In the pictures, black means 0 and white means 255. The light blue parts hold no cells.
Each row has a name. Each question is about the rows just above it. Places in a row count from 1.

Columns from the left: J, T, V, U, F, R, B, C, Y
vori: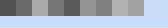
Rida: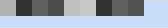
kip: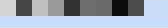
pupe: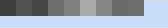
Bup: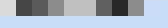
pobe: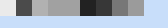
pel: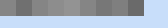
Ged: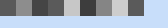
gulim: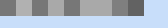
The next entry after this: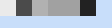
[55]
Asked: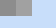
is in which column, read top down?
U
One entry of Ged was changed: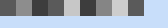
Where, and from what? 3, [69]
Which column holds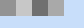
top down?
R
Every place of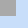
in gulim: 4 6 7
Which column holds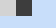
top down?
J

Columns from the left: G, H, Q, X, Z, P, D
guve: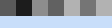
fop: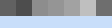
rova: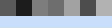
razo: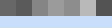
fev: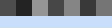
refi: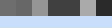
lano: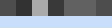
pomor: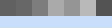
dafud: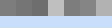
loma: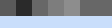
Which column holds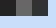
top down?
H
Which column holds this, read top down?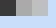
X
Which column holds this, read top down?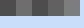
G
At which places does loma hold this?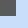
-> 1

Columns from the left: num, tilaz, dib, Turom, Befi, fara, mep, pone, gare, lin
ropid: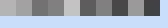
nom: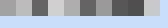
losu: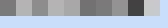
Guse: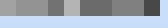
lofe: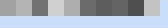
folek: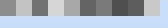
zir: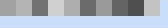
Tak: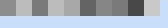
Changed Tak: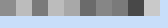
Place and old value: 6, [100]
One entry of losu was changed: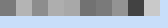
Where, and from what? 4, [180]
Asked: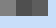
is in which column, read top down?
gare
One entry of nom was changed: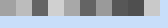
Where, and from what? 5, [174]
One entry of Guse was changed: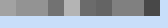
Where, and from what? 7, [107]
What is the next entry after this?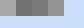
[66]
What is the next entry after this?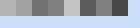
[154]

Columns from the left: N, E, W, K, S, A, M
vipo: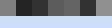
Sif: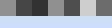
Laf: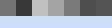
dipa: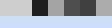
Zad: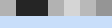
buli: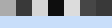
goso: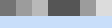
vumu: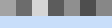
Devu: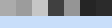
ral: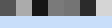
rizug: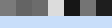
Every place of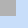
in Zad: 1 4
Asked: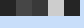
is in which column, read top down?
E
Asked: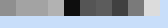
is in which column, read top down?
K
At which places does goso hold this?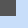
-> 4 5

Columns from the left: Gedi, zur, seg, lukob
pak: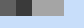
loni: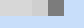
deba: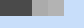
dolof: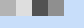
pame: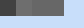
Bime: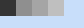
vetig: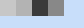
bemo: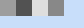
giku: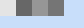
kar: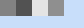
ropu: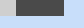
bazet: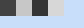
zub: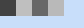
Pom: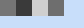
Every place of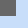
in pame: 3 4
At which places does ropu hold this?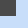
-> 2 3 4
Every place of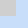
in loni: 3

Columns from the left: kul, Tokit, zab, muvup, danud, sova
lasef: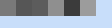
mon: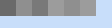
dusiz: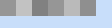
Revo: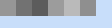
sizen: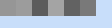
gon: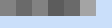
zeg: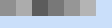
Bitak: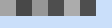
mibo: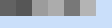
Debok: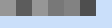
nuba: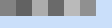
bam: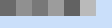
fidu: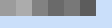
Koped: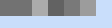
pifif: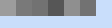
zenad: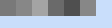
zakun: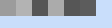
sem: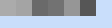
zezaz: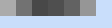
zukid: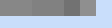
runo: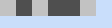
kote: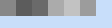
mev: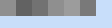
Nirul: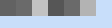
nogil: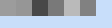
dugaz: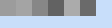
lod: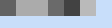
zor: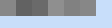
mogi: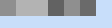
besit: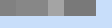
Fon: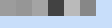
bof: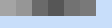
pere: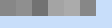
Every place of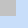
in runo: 1 3 6
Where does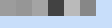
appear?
Fon

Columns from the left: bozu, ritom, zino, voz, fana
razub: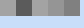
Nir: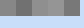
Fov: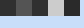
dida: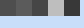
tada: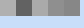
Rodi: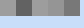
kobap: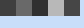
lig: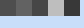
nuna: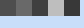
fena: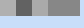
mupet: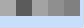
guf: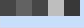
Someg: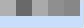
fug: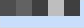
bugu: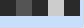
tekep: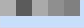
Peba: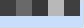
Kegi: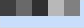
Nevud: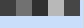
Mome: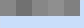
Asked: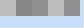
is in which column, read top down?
voz
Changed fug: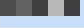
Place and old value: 4, [190]

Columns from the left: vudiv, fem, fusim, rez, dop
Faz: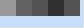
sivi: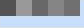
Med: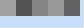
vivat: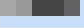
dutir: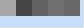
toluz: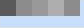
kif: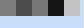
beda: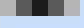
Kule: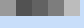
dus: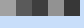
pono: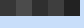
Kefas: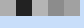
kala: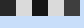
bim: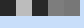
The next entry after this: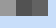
[125]
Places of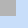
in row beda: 1 5
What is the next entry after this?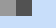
[98]

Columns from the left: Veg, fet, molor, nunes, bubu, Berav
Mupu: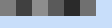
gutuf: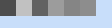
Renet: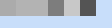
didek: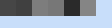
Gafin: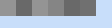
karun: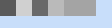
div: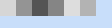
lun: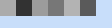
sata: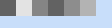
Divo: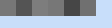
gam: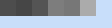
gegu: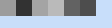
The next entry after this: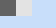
[133]
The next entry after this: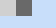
[186]
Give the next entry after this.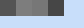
[112]

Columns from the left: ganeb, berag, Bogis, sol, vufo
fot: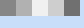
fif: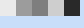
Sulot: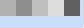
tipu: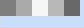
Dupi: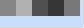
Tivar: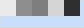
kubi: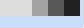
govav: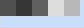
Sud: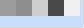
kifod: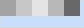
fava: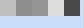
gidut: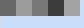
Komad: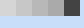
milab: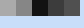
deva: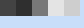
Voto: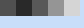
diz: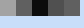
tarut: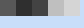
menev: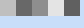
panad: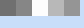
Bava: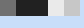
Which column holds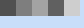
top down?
Bogis
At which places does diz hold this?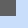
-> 2 5
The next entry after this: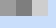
[41]

